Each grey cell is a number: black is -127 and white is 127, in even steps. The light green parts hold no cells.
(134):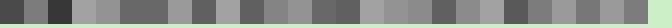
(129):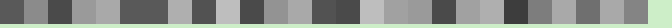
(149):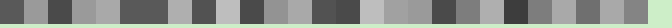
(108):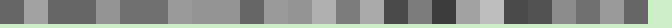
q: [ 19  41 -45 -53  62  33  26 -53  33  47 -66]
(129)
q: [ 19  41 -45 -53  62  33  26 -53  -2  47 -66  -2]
(149)
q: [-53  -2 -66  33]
(108)

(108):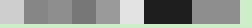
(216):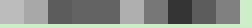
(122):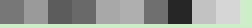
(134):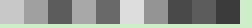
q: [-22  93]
(134)
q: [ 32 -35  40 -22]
(134)
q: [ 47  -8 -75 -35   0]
(216)
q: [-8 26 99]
(108)
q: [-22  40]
(122)
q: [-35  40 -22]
(134)
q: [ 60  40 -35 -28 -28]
(216)

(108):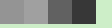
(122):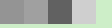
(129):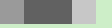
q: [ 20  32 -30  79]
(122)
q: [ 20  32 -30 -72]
(108)
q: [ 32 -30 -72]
(108)
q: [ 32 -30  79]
(122)
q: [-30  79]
(122)

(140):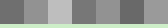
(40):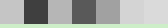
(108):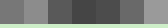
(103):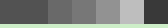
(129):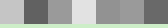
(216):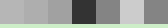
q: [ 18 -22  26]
(140)
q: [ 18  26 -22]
(129)
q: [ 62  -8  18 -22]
(140)

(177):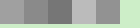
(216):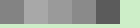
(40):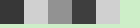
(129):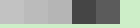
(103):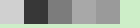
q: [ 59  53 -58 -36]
(129)
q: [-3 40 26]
(103)
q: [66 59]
(129)
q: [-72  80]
(40)
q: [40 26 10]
(216)
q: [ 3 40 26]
(216)
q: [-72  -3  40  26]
(103)

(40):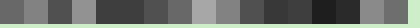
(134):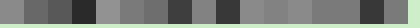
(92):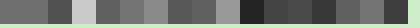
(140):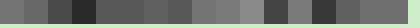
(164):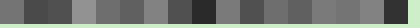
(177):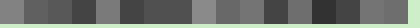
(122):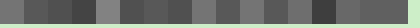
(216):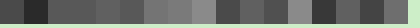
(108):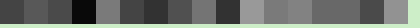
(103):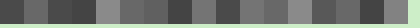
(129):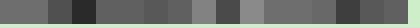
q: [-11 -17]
(177)
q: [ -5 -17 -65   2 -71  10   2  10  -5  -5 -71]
(134)
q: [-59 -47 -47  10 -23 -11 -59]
(177)
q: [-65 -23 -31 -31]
(122)
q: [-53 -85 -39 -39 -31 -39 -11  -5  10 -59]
(140)

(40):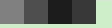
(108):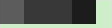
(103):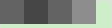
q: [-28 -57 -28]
(103)
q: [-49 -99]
(40)
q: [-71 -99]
(108)

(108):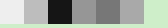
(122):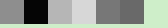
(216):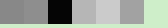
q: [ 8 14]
(216)
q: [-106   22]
(108)
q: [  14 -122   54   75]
(216)

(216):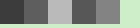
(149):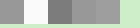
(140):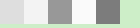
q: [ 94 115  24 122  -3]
(140)
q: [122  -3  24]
(149)
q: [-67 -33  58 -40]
(216)
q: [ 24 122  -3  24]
(149)
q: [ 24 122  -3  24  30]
(149)

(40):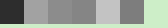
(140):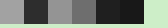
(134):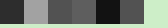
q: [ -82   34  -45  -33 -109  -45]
(134)
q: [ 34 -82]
(140)

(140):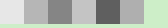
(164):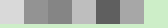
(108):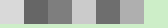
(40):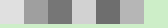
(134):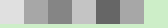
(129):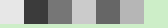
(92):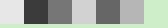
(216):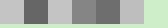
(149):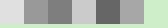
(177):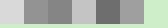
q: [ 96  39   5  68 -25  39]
(134)
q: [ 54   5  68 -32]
(140)
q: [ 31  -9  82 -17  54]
(40)
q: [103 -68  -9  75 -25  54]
(129)
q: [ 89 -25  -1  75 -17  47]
(108)
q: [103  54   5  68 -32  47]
(140)

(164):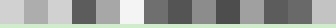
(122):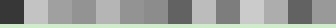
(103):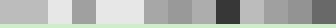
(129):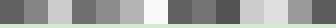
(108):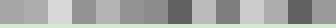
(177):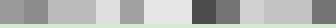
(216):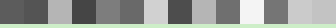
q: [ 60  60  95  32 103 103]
(177)
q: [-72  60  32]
(103)
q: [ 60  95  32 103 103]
(177)
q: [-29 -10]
(129)
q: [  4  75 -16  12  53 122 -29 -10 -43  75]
(129)
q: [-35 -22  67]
(164)
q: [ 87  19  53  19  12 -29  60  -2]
(108)

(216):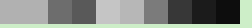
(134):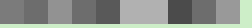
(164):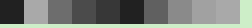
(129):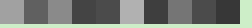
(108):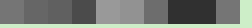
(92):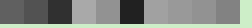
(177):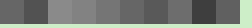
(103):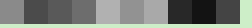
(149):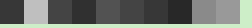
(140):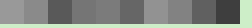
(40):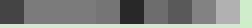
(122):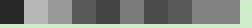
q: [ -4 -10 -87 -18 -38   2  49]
(40)
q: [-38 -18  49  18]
(103)
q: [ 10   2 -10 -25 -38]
(177)
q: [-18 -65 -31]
(177)
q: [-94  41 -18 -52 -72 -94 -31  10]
(164)
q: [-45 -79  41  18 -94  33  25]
(92)

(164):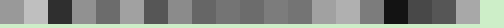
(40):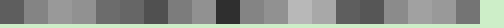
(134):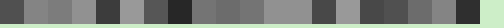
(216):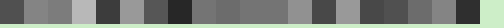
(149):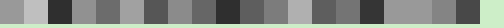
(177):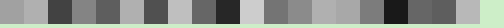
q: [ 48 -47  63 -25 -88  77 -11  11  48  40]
(177)
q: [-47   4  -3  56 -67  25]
(216)
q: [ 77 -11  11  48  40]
(177)
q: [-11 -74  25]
(149)
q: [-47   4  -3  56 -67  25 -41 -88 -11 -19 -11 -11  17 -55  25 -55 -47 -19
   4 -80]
(216)
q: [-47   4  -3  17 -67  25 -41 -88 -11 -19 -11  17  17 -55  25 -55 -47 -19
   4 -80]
(134)
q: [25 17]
(40)

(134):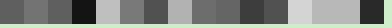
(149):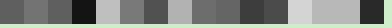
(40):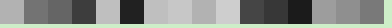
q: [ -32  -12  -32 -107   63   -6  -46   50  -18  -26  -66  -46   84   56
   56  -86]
(134)
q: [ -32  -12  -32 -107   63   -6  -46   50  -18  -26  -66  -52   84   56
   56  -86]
(149)
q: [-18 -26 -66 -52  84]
(149)

